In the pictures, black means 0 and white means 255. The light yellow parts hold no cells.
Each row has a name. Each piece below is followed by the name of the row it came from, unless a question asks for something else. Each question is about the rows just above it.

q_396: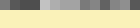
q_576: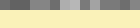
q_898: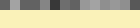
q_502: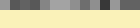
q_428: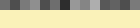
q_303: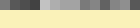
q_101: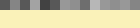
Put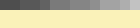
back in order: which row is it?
q_396
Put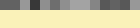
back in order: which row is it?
q_502
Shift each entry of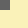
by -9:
89
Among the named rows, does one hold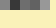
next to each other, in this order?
yes

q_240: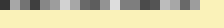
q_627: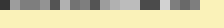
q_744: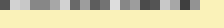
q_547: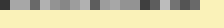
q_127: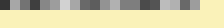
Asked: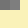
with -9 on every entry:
106 117
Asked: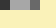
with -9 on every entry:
44 158 158 96
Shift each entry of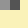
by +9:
156 93
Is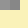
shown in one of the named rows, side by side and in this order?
yes

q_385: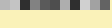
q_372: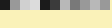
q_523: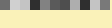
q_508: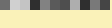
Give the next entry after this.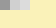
27
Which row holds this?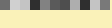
q_523

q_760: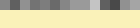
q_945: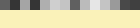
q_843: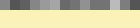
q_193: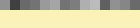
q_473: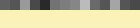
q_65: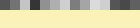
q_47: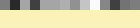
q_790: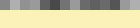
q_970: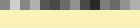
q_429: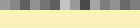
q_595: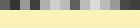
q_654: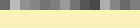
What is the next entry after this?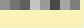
145
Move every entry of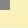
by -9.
125
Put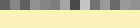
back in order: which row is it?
q_760
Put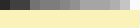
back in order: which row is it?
q_47

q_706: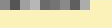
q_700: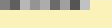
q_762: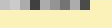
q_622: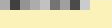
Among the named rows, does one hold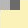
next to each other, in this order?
yes
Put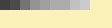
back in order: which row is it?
q_622

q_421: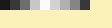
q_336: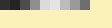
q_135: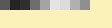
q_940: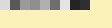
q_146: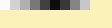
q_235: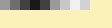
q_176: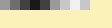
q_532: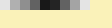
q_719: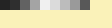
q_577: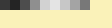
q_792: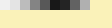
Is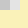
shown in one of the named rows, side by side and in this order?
no
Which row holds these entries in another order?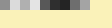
q_135
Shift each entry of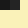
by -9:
15 27
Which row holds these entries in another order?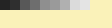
q_940

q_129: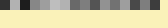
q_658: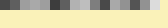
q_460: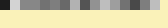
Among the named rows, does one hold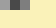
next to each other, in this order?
yes
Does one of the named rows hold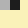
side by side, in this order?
yes
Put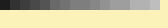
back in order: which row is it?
q_129
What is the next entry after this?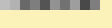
61

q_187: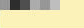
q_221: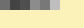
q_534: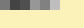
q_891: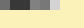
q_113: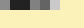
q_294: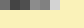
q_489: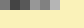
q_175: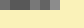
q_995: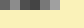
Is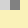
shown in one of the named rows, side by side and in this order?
no
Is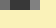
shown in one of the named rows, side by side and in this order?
yes
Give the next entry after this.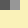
129
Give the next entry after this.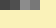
190
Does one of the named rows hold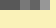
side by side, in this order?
no
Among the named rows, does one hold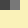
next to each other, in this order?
yes

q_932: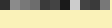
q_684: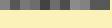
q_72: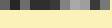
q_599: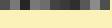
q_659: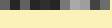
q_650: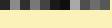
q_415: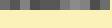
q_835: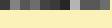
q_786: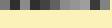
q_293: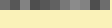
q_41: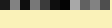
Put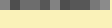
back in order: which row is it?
q_415
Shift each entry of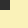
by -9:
38
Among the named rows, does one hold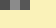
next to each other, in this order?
no
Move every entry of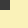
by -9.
49
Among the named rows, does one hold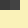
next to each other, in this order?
yes
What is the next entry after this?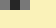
109
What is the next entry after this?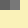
139

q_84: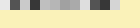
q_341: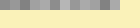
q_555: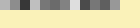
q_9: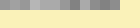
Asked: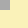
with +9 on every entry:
179
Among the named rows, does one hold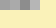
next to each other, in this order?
yes
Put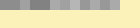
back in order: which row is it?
q_341
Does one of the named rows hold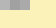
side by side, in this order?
yes
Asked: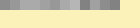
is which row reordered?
q_341
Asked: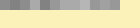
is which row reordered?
q_9
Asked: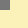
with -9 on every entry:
110

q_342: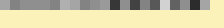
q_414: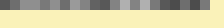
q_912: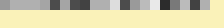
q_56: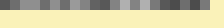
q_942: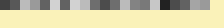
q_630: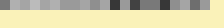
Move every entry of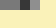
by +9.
130 130 64 152
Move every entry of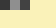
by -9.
46 134 57
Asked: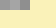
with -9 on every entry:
145 156 134
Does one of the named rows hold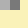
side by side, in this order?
yes

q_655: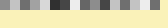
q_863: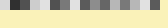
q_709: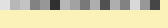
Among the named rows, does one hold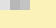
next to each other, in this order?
yes
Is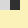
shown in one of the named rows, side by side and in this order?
yes
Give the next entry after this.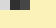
237
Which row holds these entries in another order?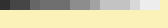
q_655

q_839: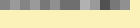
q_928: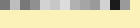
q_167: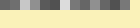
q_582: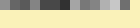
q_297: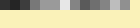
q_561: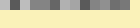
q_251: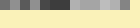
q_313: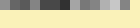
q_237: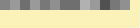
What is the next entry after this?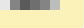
144
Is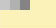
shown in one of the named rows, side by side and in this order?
no
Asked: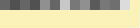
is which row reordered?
q_167
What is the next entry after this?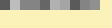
111

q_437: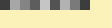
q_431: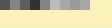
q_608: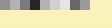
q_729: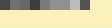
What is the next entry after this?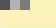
61
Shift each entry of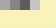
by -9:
158 123 84 188
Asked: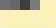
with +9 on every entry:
121 112 70 131
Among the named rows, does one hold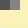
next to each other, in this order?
yes
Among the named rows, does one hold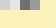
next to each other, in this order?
no

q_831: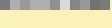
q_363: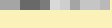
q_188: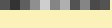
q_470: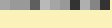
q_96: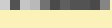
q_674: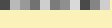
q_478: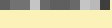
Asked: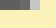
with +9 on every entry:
104 104 114 206
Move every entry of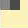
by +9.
142 83
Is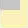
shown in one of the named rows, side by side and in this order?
yes
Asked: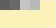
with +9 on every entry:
104 114 206 194
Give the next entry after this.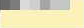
185
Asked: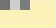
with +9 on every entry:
123 215 132

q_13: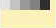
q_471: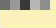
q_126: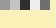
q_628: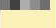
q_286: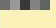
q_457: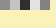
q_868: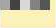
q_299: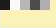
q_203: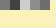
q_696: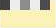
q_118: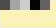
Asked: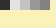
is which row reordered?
q_13
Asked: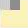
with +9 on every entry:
214 150
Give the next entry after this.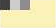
110
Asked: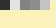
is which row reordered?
q_457
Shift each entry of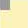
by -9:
144

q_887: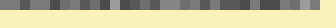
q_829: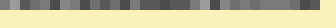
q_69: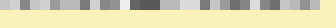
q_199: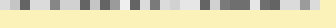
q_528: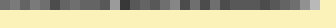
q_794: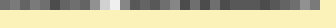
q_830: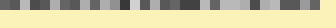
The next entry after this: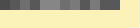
76
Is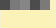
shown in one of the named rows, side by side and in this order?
no
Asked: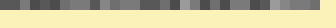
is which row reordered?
q_887
